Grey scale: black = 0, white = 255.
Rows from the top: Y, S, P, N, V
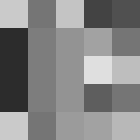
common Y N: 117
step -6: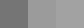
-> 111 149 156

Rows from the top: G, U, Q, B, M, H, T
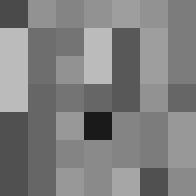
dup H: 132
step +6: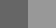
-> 108 158
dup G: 146
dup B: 102

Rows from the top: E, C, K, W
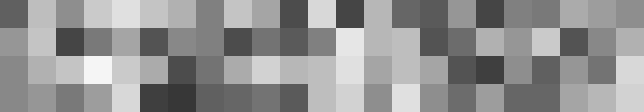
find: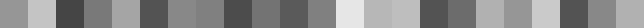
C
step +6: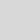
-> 222
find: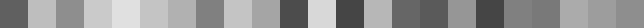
E
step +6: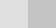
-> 230 202

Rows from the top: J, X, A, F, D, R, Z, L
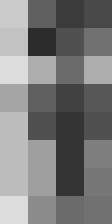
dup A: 173
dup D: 80

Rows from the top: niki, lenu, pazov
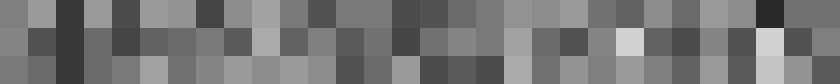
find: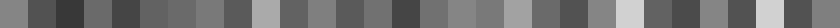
lenu
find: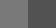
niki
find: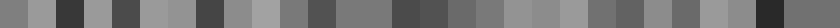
niki
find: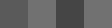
lenu

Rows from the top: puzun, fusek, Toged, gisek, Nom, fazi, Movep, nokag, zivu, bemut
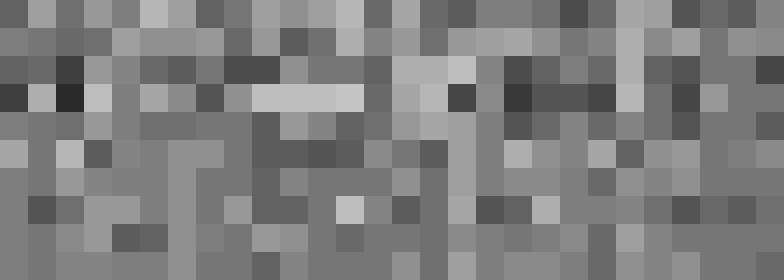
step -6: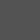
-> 78
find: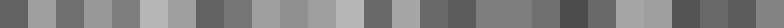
puzun

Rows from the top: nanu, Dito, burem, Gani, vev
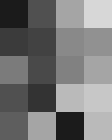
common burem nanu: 165
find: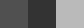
Gani
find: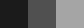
nanu

